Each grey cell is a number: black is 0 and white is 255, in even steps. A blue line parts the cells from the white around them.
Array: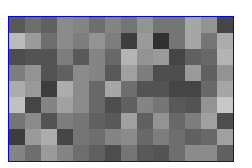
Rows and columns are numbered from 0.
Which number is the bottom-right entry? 96
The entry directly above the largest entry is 166
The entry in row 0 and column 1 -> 110
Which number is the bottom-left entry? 132
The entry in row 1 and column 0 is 187
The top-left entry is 89
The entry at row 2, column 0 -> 77
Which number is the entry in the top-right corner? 69
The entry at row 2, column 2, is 83
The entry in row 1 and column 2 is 110
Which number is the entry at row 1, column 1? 154
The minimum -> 49
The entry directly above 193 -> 172
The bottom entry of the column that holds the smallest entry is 83
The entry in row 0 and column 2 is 96
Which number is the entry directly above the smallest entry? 117
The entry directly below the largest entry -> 77
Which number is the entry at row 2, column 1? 83

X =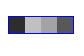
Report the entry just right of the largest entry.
163
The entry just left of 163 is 192
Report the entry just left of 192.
45

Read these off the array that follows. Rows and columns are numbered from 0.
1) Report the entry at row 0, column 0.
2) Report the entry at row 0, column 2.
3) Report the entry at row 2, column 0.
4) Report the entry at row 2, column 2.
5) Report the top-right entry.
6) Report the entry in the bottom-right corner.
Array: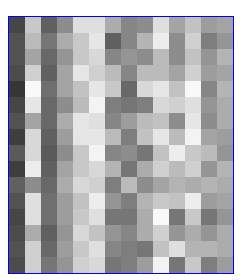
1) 70
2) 96
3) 82
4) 104
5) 164
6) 157

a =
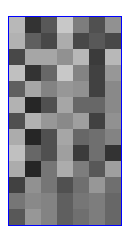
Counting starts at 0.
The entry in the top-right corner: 145
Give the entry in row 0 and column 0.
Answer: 184
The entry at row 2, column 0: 72
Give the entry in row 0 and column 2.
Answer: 88
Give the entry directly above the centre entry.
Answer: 166
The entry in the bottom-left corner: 88
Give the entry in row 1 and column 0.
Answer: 178
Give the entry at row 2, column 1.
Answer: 166
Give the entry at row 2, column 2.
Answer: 166
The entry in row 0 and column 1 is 51
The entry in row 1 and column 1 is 95
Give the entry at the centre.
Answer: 137
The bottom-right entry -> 103

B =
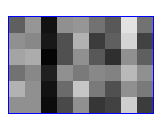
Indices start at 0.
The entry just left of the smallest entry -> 172
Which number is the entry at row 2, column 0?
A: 164
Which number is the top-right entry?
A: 114
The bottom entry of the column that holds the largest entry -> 206
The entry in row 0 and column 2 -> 18
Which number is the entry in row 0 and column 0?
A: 95
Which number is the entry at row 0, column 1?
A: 150
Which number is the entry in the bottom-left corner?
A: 144
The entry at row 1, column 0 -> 144
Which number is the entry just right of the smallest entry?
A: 80
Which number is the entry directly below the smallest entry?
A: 32
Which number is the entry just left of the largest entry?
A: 88
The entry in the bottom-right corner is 60
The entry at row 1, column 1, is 136
